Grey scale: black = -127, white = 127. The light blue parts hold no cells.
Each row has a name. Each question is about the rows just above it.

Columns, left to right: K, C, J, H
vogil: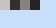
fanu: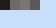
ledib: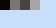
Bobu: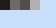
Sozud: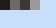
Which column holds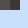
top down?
J
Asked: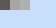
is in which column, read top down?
H
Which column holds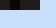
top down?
K
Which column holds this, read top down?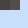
J

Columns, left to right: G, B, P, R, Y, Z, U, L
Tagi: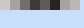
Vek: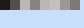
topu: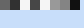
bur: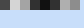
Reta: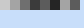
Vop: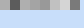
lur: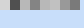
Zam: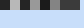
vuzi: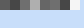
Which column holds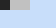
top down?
Z
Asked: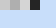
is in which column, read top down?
G
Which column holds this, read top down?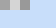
U
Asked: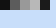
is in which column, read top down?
Y
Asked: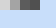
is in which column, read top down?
B
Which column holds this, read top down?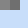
Z
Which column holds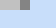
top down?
Z

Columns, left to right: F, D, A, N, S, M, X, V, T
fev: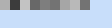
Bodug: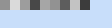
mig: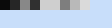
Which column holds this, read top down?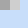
S
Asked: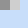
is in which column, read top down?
M
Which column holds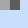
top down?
X
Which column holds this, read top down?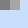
S

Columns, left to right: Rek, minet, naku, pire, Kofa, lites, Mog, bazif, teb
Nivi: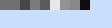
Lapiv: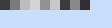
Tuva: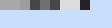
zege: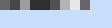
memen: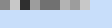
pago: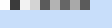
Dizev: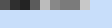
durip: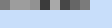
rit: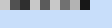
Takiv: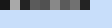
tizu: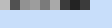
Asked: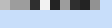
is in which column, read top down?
naku
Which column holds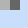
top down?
Mog

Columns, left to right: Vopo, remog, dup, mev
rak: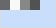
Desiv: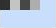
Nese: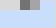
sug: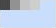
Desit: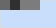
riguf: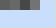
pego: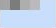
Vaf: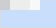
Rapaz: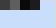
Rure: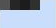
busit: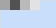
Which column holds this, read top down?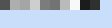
mev
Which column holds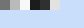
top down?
mev
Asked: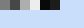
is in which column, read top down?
dup

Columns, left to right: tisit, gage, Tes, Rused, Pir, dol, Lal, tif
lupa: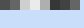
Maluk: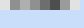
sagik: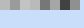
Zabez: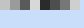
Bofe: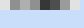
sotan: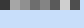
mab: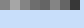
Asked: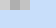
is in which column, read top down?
Tes
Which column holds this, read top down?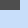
dol

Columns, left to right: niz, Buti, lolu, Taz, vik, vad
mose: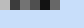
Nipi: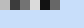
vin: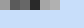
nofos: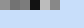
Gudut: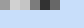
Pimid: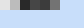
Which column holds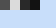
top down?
Taz
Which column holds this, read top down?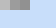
niz
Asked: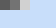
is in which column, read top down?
Buti
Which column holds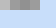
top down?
niz
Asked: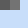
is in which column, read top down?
Buti
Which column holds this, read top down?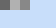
vad

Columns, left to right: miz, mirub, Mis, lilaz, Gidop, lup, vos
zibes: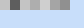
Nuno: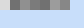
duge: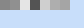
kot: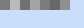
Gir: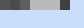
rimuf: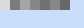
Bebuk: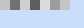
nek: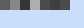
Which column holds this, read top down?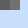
mirub
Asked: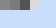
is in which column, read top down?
miz
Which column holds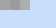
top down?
lup
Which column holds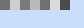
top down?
Gidop
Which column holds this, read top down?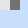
Mis
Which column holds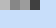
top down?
lup
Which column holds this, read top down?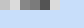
miz

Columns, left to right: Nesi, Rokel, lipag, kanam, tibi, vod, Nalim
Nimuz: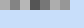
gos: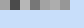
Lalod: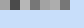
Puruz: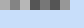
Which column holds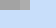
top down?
Nesi
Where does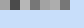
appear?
Lalod

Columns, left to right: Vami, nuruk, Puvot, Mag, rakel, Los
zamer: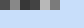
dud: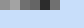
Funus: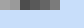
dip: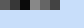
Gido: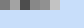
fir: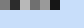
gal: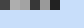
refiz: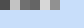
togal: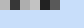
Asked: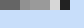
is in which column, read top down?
rakel
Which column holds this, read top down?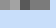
Vami
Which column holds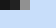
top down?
Los
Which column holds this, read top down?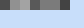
Vami
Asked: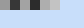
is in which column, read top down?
nuruk
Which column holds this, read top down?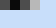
Puvot
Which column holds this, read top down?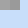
nuruk

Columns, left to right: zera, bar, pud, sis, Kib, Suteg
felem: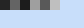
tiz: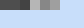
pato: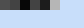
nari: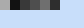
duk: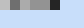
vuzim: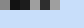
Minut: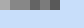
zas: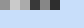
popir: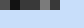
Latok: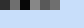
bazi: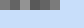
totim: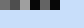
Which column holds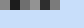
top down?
Kib
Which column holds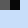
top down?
sis
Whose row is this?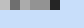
duk

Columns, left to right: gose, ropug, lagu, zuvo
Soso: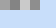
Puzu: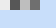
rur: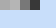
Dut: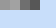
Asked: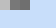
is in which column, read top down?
lagu
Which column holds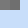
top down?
lagu
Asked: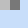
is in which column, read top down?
lagu

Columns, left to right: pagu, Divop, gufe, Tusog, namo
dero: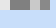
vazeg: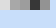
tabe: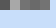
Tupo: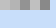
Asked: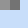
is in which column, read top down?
namo
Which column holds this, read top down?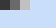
Tusog
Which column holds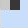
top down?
Tusog
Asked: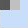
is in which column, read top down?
pagu
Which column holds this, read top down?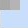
Divop

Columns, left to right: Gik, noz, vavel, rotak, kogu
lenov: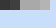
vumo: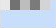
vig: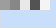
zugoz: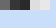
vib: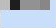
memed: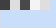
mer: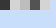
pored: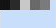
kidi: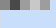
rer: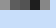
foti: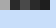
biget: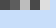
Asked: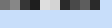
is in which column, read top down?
noz
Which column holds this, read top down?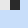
vavel
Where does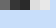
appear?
zugoz
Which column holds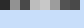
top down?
vavel
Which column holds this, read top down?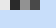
vavel

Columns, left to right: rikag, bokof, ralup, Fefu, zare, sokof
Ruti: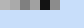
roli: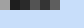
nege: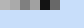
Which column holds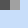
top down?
Fefu
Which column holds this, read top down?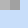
rikag
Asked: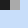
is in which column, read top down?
bokof
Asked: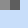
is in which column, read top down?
sokof
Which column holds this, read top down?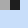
bokof

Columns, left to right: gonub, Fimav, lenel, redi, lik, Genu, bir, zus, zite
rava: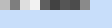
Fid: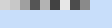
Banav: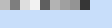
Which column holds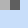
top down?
lik
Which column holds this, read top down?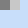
Fimav
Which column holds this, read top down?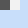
redi

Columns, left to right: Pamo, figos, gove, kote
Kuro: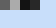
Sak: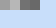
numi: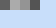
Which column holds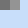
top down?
gove
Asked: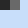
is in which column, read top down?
kote

